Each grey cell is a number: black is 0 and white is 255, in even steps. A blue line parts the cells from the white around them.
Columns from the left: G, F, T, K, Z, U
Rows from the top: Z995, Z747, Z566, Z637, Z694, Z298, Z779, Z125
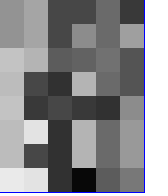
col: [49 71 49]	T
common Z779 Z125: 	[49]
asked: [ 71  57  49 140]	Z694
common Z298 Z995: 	[106]
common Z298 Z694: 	[49]
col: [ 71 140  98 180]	K
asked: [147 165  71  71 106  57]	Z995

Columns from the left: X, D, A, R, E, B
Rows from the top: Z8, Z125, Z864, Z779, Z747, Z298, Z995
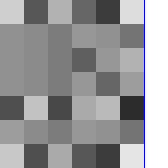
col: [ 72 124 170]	A
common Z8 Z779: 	[102]

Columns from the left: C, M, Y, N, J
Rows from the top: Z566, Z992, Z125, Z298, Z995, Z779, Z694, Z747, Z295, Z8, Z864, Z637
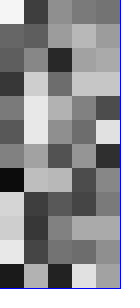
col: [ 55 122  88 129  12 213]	C
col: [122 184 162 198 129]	N
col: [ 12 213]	C
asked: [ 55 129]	Z8

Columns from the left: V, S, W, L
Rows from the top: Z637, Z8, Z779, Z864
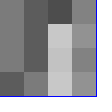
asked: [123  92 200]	Z8
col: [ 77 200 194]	W

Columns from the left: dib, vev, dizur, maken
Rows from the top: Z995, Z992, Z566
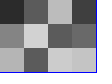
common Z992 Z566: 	[91]
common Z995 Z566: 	[91]
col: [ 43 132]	dib
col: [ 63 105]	maken
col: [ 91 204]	dizur
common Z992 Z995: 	[91]

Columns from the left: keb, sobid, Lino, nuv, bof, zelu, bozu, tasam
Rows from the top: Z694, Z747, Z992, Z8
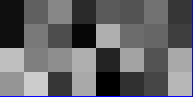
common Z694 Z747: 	[15]
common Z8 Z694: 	[54]

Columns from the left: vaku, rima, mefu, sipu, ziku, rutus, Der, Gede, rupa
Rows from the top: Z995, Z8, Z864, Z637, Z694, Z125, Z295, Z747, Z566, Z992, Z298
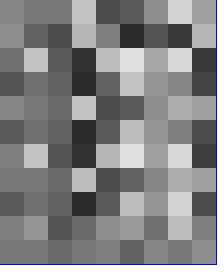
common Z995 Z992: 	[141]
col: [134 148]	Der
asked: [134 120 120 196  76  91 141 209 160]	Z995
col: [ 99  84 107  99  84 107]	mefu
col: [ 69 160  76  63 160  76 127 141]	rupa
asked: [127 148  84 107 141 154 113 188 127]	Z992
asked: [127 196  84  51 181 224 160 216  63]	Z295

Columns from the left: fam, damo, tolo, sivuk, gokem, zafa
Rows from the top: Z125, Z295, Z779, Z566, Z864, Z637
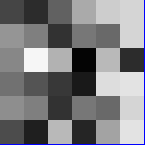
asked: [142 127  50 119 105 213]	Z864
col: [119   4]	sivuk

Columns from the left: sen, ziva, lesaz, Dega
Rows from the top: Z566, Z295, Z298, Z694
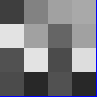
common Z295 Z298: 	[227]
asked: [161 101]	Z295
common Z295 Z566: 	[161]
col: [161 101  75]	lesaz
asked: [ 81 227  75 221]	Z298
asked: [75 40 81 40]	Z694

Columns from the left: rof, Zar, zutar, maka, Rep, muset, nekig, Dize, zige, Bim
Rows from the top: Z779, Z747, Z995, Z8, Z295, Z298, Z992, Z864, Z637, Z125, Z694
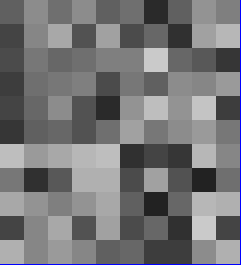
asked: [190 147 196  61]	Z295
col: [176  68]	Bim

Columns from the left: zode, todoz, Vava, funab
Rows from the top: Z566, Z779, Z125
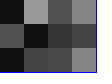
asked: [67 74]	Z125
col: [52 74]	Vava
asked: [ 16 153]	Z566
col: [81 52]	Vava
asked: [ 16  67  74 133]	Z125
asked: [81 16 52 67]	Z779

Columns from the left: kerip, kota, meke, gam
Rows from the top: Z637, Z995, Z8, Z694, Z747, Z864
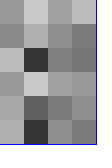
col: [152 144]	gam
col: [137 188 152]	kerip
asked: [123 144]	Z747
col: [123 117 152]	gam
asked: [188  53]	Z8
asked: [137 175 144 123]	Z995

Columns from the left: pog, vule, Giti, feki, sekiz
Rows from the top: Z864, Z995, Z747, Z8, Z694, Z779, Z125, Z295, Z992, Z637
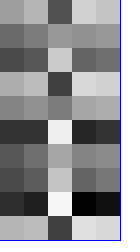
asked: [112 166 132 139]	Z125
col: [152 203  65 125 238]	Giti

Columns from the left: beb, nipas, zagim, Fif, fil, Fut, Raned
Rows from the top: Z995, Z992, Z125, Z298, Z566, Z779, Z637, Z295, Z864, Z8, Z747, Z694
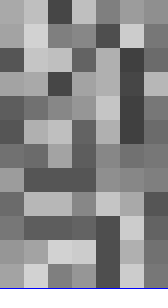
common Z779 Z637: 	[107]
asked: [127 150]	Z694
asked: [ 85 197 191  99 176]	Z125

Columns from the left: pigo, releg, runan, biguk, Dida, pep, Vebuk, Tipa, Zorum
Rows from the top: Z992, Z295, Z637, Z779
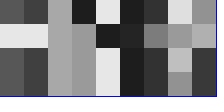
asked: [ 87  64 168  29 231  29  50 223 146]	Z992
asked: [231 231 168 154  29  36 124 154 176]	Z295
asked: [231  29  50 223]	Z992
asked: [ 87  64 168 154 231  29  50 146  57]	Z779
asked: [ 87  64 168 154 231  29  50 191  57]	Z637

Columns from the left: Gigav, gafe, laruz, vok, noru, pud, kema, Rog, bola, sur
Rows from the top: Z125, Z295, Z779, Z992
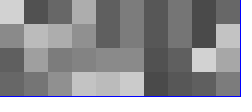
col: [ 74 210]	bola
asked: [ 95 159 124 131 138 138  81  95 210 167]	Z779
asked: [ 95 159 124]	Z779
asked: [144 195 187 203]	Z992
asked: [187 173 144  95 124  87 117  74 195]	Z295

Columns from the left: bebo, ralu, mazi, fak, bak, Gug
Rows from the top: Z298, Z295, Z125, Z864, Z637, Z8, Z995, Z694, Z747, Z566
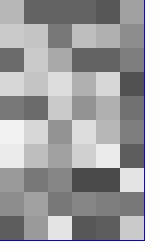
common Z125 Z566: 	[202]
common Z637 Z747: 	[120]
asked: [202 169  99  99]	Z125
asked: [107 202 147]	Z637
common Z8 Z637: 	[147]
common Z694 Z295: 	[120]

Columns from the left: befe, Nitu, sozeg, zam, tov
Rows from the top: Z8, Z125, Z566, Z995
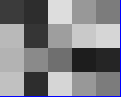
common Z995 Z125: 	[214]
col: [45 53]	Nitu

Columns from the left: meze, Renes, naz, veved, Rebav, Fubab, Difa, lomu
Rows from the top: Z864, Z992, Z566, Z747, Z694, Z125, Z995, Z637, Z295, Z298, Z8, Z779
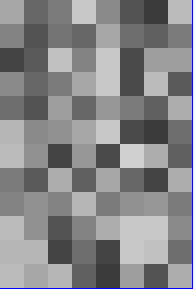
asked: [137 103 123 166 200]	Z747
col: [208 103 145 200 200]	Fubab
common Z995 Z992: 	[96]
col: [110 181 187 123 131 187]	meze
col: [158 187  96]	Difa
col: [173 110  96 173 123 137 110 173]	lomu
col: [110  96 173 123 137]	lomu

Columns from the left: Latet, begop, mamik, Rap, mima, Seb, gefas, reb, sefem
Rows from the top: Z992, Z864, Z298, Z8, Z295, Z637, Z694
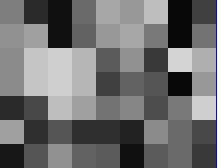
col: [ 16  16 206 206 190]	mamik
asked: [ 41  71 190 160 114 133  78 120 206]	Z295
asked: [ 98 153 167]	Z864
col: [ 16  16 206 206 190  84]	mamik

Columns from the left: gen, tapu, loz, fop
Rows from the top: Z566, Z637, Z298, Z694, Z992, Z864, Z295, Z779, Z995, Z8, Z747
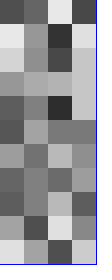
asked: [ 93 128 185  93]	Z995
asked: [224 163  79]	Z747
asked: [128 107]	Z779

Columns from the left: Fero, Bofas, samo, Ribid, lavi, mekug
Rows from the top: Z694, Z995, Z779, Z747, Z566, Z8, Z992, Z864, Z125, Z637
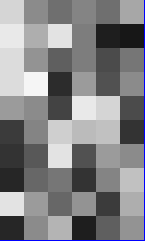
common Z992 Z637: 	[139]
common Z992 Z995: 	[227]
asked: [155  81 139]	Z747
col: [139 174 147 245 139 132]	Bofas
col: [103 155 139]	Bofas

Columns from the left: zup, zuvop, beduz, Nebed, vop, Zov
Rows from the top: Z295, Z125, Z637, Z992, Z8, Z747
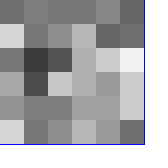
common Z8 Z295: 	[126]
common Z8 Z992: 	[205]
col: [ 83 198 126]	beduz
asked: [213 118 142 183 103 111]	Z125
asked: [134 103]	Z295
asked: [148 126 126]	Z8
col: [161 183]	Nebed

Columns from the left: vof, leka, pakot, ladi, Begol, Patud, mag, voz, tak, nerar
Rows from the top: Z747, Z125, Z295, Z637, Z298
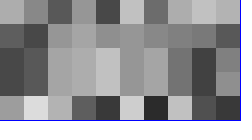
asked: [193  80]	Z298
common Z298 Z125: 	[94]
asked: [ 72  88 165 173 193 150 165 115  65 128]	Z295
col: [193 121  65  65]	tak

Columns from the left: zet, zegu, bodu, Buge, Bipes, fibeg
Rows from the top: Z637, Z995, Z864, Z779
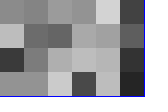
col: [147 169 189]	Buge
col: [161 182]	Bipes
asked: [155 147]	Z637
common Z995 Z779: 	[189]
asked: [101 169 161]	Z995

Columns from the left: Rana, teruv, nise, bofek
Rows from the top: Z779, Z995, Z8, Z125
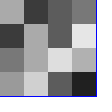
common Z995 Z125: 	[92]
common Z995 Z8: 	[170]
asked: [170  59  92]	Z779
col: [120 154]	Rana
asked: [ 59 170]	Z995
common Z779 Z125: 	[92]

